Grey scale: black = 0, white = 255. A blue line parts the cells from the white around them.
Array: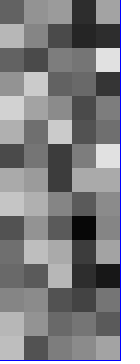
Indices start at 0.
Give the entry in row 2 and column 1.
74
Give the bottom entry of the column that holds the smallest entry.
139
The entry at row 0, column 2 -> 155
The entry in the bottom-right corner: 163
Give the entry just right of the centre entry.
170
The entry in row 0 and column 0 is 98
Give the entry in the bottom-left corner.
190
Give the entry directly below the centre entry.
133
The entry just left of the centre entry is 155
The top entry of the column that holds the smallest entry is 45
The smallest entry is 7
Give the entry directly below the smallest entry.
60
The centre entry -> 60
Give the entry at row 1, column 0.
183
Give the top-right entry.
163
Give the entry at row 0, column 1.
147
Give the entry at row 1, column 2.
74
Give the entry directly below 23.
117
